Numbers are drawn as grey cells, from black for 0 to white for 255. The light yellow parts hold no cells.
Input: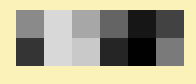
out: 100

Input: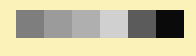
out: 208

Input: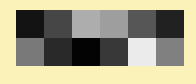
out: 158

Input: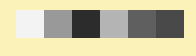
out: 180

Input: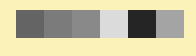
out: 219

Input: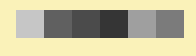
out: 53
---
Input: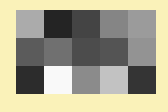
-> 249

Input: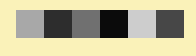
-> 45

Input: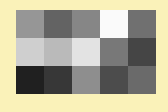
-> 55

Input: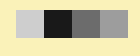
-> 25

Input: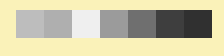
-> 175

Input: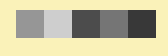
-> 206

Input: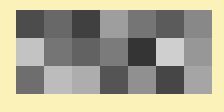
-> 188

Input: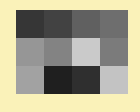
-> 31

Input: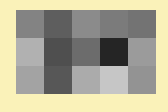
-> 87
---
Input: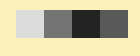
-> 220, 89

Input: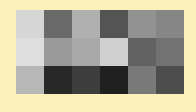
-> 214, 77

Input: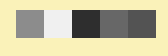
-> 140, 83

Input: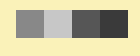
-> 136, 58

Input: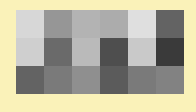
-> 215, 130

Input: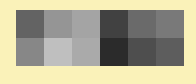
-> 99, 93

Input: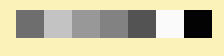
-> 110, 3

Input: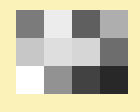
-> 123, 40
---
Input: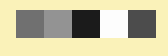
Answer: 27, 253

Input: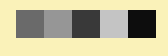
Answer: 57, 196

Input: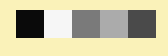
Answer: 122, 246

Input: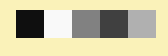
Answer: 129, 249

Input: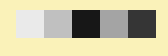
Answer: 23, 234

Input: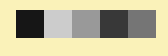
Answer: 153, 204

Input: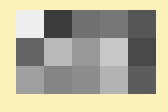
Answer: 152, 238

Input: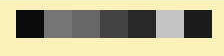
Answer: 66, 196

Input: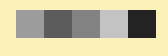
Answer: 130, 195

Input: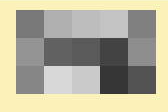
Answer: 90, 216
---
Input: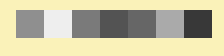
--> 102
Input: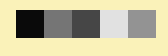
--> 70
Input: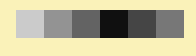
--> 16
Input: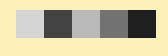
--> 185
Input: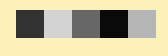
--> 103
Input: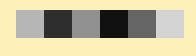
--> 17
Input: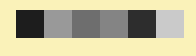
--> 132
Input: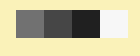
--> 70
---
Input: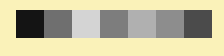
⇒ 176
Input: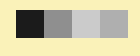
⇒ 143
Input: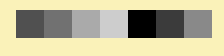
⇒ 0
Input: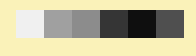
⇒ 53
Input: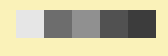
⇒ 144
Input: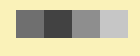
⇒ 66
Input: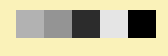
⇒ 44
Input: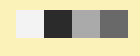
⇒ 43
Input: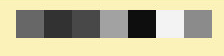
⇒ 14
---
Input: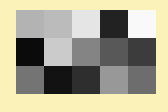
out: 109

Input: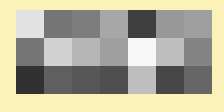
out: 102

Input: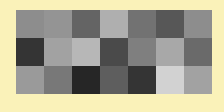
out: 162

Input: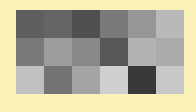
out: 200

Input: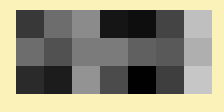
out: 198

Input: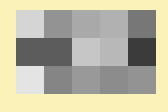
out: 147

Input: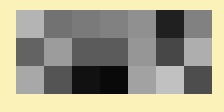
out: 77

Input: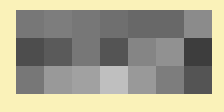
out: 84
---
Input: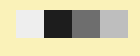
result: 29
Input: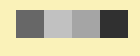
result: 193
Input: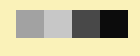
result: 199
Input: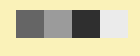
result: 155
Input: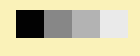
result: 135
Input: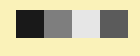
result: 126
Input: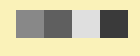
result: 95
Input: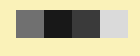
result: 24
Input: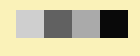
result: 97
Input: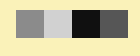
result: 209
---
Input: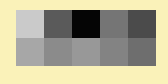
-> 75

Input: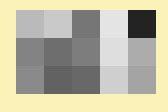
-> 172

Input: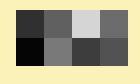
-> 108

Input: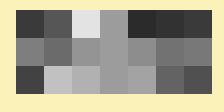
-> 120

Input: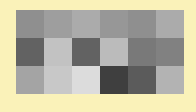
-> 129

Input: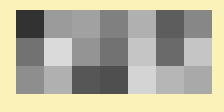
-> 197

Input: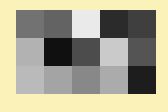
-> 84
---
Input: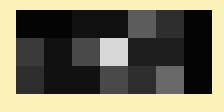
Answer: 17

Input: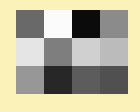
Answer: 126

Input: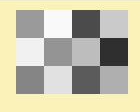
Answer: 148

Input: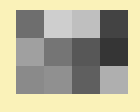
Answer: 117

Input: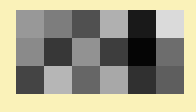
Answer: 55

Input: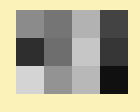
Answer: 110
